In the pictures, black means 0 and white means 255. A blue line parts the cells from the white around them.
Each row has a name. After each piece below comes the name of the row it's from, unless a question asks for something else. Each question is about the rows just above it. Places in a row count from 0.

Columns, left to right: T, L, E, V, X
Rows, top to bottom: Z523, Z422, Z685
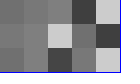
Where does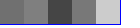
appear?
Z685
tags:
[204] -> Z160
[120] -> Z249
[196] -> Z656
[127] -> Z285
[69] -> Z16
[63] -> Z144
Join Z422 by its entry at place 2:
Z160
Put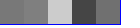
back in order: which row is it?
Z685
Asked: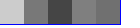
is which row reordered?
Z685

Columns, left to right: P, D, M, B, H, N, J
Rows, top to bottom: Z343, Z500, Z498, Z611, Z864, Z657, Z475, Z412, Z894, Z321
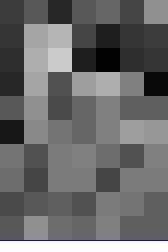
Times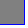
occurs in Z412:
0
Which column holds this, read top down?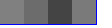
H
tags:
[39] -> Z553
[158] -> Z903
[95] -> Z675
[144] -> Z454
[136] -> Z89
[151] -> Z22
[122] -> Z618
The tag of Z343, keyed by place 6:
Z454

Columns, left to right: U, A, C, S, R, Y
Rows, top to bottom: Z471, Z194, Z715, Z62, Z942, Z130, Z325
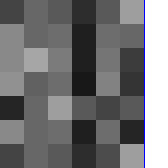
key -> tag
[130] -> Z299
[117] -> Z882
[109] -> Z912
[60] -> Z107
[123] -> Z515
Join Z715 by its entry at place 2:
Z515
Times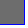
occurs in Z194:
2
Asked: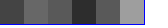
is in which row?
Z471
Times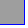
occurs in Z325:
1
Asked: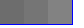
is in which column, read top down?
R
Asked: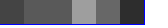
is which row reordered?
Z471
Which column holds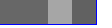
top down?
A

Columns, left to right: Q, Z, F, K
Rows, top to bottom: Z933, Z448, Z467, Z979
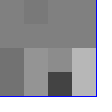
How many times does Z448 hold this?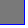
0
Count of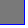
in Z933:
1
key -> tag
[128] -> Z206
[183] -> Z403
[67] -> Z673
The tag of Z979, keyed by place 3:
Z403
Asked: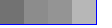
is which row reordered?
Z467
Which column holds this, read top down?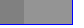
Z

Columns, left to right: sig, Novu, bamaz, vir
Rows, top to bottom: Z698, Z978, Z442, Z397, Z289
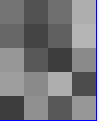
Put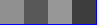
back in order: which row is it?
Z289
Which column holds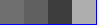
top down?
bamaz

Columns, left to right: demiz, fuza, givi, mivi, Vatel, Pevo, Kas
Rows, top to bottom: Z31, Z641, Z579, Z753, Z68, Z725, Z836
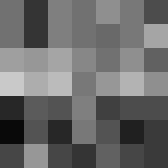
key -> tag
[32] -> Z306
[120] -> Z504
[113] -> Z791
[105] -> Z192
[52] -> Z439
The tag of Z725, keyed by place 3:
Z504
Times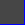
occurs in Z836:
3

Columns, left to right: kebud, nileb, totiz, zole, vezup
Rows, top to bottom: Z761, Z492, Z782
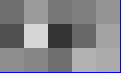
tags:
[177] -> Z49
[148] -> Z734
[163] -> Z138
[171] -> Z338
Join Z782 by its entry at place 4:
Z338
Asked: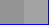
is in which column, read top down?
vezup

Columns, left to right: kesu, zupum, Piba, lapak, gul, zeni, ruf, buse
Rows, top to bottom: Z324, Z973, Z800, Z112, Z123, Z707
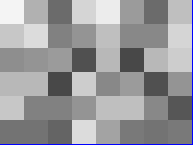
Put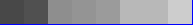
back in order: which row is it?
Z800
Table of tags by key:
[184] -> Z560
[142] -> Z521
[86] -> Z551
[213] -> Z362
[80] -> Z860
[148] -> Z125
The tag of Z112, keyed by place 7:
Z125
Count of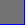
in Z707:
3
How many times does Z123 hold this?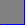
2
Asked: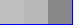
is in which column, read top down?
gul

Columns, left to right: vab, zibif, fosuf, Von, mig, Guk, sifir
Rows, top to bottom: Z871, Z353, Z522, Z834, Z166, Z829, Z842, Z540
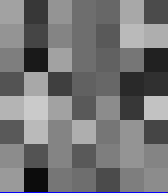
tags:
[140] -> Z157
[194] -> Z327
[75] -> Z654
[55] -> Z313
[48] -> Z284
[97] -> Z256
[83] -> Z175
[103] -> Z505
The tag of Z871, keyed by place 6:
Z654
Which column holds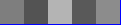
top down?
vab
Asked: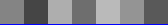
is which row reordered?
Z353

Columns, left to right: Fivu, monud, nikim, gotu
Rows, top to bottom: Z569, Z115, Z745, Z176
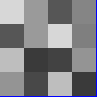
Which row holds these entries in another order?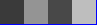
Z176
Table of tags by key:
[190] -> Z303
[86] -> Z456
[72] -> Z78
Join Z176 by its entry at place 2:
Z303
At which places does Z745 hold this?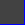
2
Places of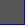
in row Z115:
0
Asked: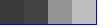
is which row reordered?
Z745
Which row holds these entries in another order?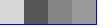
Z569

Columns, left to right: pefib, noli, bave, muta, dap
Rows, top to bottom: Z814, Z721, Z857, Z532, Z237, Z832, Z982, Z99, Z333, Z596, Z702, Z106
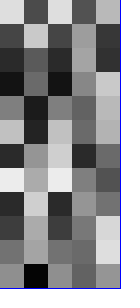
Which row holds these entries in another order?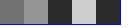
Z333
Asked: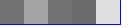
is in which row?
Z702
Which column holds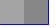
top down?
muta
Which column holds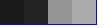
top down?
noli

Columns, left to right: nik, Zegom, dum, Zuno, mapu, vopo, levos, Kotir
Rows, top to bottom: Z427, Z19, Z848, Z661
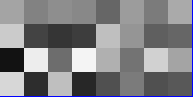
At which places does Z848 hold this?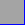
7
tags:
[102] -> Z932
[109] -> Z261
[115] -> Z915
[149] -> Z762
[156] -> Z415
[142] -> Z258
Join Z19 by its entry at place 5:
Z762

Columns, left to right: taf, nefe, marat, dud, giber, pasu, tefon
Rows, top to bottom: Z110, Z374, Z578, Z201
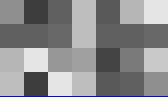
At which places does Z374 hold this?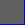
0 1 4 5
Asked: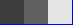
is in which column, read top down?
nefe
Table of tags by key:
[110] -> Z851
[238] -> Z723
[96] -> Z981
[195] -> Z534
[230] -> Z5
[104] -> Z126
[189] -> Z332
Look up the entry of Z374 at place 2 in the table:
Z126
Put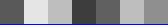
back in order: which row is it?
Z201

